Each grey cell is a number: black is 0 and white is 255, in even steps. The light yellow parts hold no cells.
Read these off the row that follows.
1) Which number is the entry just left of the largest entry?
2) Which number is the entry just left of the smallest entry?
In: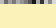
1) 134
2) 90

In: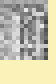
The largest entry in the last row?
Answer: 231
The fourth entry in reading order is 159
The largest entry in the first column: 216
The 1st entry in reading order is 159
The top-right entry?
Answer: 159
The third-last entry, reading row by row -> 159
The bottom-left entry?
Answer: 159
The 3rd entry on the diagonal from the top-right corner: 111
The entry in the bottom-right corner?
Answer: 82
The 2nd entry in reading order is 174
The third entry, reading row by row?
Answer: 174
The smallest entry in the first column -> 127
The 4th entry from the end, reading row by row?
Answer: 111
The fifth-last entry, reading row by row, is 201

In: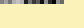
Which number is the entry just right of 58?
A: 90
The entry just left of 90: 58

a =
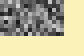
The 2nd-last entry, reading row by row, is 37
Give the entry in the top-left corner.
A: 153
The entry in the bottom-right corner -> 69
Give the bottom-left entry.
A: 169
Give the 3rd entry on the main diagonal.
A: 37
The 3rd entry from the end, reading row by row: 69
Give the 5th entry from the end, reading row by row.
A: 125
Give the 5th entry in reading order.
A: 169
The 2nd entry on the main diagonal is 125
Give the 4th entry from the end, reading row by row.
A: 69
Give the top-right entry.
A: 99
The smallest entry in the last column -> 53
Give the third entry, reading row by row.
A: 196

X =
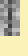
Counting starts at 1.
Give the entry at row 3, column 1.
130
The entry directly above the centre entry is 64
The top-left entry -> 117
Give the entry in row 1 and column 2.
162
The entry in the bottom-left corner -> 202
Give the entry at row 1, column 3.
78
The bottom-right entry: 130

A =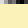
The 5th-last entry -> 91
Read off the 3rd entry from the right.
28
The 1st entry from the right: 60

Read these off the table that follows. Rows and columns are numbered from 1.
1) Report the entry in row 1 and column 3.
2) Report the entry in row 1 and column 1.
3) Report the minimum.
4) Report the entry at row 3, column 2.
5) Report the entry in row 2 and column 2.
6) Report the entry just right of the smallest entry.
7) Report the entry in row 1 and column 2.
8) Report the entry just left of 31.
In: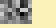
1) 74
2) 105
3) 3
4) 135
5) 151
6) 61
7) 120
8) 177

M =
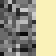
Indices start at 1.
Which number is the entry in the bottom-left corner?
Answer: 22
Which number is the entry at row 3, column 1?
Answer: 92
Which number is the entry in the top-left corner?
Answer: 62
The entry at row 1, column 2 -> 106
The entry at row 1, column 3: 189
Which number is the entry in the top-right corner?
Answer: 174
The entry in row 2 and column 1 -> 35
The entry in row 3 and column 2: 78
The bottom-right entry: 106
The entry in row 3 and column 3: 35

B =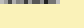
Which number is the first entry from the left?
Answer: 188
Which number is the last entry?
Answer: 188
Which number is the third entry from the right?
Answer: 116
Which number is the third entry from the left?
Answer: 73
